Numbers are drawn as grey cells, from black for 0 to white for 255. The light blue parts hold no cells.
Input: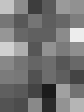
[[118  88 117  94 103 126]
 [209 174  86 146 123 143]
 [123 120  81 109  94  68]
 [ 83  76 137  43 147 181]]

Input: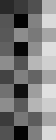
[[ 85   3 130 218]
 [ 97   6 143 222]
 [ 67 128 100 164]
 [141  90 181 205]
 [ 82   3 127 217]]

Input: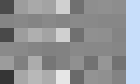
[[133 136 132 137 133 138 137 135 135]
 [138 137 132 129 130 137 136 136 134]
 [ 53 167 184 172 230 106 147 144 131]]

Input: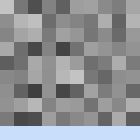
[[142 181 191 109 142 132 120 174 100 180]
 [169 110  72 132  68 114 159 148 134 147]
 [136 131 166 144 183 195 120 103 142 146]
 [146 159 183 132 158 154 115 158 136 176]]

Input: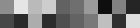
[[ 71  42 173  44  79  99 121 191  47 222]]

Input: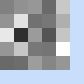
[[147 226 113 119 175]
 [150 198 120 117 254]]

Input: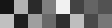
[[192  31 159 105  46 190  73 119]]
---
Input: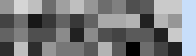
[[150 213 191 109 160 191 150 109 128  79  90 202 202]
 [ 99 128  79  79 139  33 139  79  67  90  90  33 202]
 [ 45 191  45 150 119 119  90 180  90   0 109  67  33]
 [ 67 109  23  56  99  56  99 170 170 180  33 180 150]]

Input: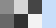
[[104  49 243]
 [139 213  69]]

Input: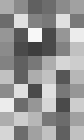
[[150  86 248  74 150 236]
 [173 205 183 120 108 161]
 [193  96 173 193  86 183]
 [214 108 161 193  96 193]
 [236 108 150 214  74 205]
 [108 224 130 120 224 120]
 [130  96 120 173 214 205]
 [173 139  96 108 139 161]
 [139 224  74 224 120 150]
 [139  74  62  74 130 193]]

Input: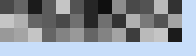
[[153 164 197 101 131 153 101 131 164  61 186 197  27]
 [197 176 101  92  73 112  38 112  50 176 121  83 164]
 [ 73 101  27  92 197  83  38  15 141  73  83 186  50]]

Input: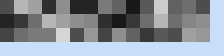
[[ 77 182 160  47 142  36  36 122  98  24  89 204  98 110  77]
 [ 68 110 122 122 213  77 151  68 142  98  56  89  77 160 151]
 [ 36  56 110 182 160 142 133  47  24  56 110 182 110 133 142]]

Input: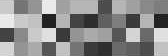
[[ 67 137 202 224  58 148 170 160  86 212 106 224]
 [234 202 193  35 181  67  47  96 126  58 181  35]
 [212 148 170  86 193 117  58  47 106  96  77 193]
 [202 117 148 234 160 181 181  77 181 160 137 126]]
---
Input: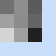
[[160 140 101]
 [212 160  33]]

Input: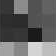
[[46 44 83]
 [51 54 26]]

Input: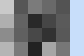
[[175  99  41]
 [140  96  72]]

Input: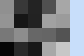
[[148  22  34]
 [120 141 103]]

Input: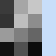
[[ 51 190 141]
 [155 127 101]]

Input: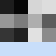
[[151 124 174]
 [ 53  32 225]]

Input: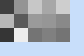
[[183  90 154]
 [ 53 237 116]]

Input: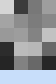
[[164 141 124]
 [153 157 131]]

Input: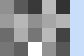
[[155 183 144]
 [108 174 118]]
